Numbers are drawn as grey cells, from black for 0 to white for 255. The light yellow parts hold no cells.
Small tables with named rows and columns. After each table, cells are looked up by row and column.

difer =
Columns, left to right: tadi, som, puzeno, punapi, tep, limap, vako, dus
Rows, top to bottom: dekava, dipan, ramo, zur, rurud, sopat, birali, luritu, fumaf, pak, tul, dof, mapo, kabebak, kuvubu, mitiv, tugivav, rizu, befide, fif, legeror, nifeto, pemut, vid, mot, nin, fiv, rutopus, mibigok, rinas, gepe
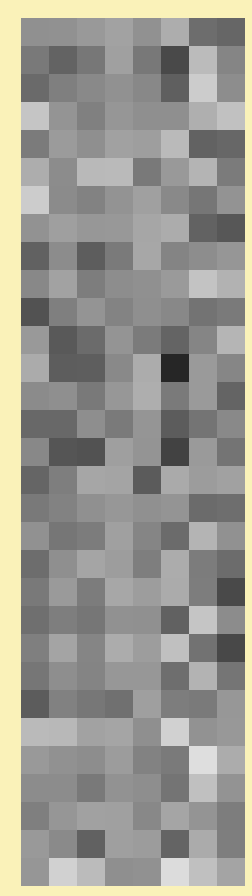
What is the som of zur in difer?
148
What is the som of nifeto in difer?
126
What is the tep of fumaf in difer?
167
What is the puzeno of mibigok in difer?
161
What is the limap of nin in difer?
209
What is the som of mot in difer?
129
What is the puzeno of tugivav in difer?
166
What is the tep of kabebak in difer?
174
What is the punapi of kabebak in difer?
151
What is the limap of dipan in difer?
73
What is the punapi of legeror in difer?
167
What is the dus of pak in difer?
178
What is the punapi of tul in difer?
131
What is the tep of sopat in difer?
121
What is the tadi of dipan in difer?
121
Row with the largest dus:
zur

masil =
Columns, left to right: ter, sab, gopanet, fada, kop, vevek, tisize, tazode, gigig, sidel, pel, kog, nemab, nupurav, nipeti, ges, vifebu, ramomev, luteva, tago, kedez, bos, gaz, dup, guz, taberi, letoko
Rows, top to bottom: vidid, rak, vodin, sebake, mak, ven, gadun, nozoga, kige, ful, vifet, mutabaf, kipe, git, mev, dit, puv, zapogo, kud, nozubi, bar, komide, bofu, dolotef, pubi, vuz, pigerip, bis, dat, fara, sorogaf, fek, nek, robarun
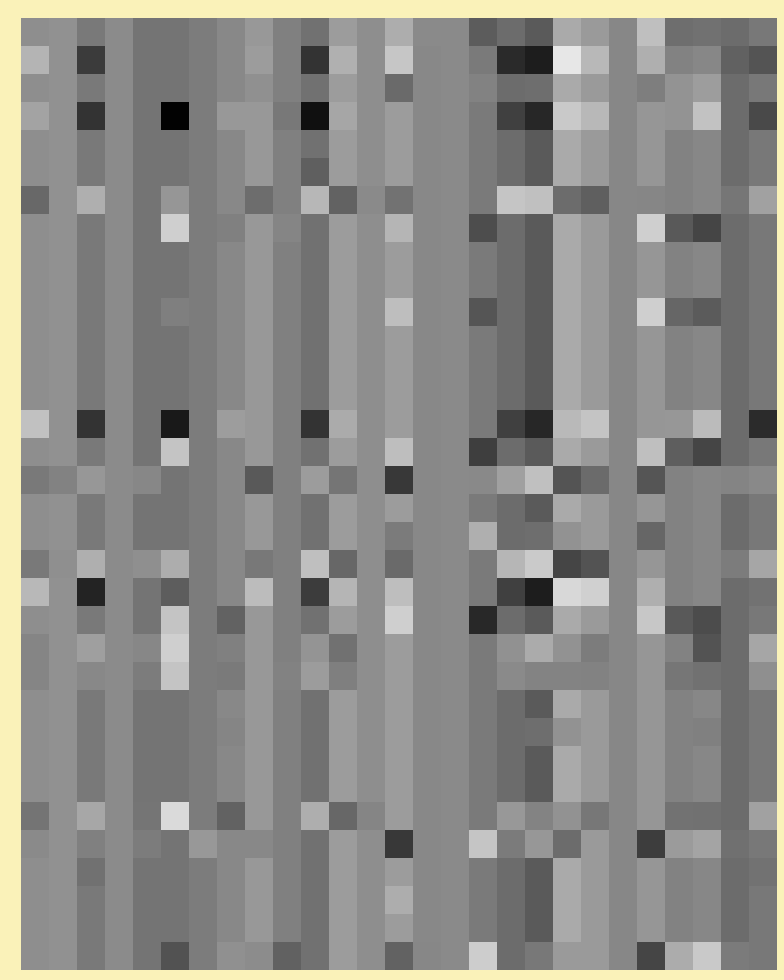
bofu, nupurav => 156
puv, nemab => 142
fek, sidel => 128
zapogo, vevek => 116
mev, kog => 171
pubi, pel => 113
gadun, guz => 135
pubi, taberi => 108
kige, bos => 135
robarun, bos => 135
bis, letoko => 120
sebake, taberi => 108
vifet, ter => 142

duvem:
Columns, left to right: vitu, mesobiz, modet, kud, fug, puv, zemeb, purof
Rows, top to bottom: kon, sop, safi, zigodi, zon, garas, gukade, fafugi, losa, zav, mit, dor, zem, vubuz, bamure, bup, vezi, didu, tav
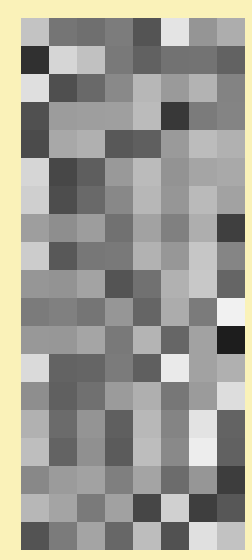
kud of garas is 153
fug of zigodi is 187
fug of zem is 95
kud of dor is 121
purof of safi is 131
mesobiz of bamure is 107
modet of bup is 144
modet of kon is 111
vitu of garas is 214
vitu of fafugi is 158
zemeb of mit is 123
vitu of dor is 152
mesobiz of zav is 147
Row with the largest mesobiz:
sop

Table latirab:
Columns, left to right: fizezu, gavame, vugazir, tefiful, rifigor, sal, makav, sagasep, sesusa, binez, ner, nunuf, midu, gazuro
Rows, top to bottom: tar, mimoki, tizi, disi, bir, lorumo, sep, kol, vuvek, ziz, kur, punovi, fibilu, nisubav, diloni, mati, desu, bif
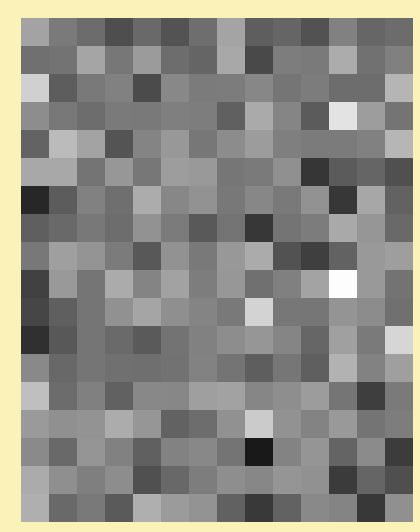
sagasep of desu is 142
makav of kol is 89
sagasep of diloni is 145
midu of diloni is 116
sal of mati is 130
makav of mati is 136
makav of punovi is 129
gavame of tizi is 93
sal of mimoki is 109
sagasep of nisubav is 162
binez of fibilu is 118
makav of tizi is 123
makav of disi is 125
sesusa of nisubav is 134
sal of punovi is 115
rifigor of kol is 146
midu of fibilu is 130

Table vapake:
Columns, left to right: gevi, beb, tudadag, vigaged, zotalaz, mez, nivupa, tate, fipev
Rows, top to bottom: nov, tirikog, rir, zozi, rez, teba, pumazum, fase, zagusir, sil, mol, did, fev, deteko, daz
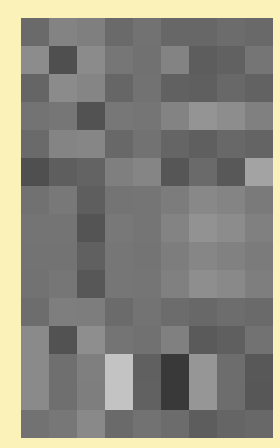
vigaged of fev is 195
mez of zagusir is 125
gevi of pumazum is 113
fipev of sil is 126
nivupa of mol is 104
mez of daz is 108
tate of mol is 109
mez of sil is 128
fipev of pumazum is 122
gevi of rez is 106
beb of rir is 139
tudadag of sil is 87
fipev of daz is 104
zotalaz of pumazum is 117
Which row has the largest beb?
rir

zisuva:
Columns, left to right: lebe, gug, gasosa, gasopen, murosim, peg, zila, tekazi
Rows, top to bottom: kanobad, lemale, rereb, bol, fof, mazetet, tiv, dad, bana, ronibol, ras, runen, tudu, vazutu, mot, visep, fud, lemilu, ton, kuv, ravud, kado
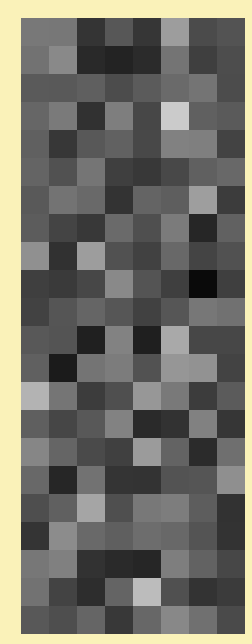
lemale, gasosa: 41
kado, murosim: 103
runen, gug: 84
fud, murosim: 51
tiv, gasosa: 105
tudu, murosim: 82
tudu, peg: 150
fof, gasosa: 88
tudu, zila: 146
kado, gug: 78
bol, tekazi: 90
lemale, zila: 63

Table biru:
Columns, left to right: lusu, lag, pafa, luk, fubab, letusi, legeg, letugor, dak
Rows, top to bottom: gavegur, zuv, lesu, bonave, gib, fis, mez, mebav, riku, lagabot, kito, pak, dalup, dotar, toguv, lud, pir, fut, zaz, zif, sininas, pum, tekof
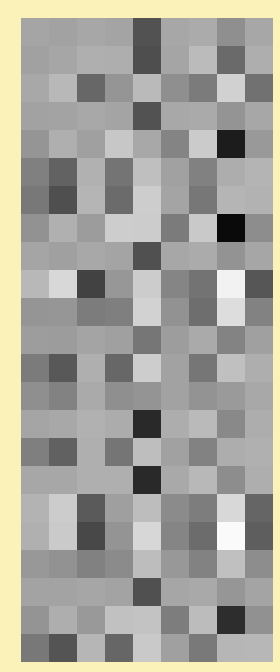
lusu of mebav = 146
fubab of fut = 189
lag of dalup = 88
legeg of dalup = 118
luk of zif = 139
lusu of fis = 128
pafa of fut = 90
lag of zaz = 202
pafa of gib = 160
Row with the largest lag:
lagabot

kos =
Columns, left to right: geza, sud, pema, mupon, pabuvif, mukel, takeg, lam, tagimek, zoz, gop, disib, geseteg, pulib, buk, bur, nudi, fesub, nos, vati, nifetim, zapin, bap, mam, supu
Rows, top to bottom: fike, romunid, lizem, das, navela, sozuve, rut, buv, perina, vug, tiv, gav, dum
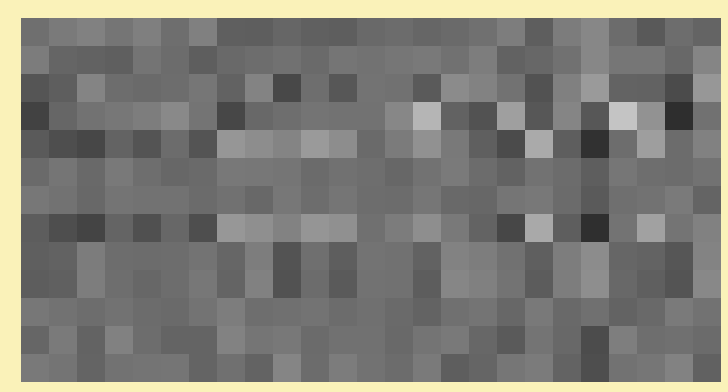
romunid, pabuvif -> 116
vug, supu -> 136
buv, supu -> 129
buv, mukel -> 103
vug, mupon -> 110
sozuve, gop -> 107
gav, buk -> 116
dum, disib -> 124
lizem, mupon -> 109
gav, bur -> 121
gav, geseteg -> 113
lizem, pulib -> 113
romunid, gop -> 106
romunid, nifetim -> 135
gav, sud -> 122
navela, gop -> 154

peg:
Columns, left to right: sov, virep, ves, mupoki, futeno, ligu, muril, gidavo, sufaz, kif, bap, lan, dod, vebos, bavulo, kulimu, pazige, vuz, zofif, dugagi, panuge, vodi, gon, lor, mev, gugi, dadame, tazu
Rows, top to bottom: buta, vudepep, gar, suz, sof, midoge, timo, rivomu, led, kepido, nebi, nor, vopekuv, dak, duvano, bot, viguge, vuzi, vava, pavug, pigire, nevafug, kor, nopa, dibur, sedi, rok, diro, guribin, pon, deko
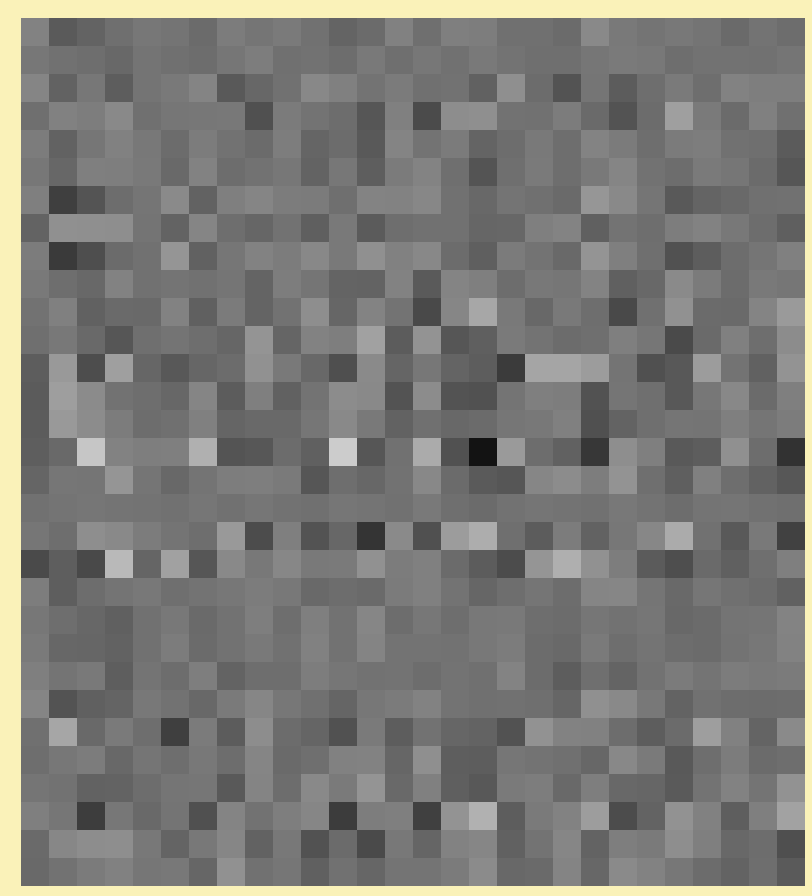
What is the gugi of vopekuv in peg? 115
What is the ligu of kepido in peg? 116
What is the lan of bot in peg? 204
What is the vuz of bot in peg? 154
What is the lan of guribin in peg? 60
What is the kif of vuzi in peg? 114
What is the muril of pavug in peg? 86
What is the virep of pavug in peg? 94
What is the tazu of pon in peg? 79
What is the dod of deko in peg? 102
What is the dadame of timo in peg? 112
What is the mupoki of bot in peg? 130
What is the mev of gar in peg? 110

